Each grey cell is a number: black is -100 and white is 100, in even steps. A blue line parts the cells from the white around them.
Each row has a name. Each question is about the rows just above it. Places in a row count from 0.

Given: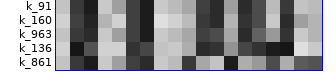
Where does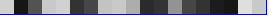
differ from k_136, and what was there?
3, [64]
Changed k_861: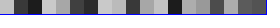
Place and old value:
4, [25]
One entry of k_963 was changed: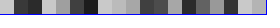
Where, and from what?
0, [53]
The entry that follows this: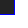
[41]
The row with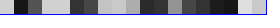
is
k_136

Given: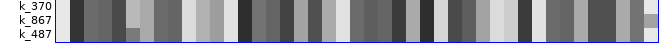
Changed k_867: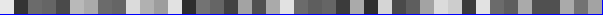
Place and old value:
36, [-21]
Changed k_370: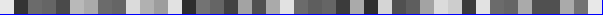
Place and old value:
28, [-42]
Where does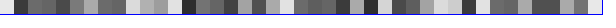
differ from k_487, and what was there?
1, [-59]

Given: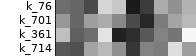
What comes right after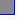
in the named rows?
[-42]
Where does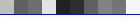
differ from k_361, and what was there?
6, [-31]
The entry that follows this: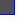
[29]

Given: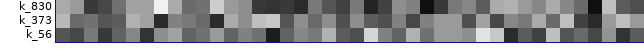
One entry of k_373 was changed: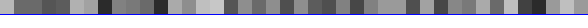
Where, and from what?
2, [-11]
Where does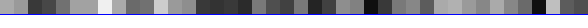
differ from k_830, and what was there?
19, [-33]
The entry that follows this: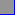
[-60]
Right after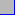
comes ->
[-17]

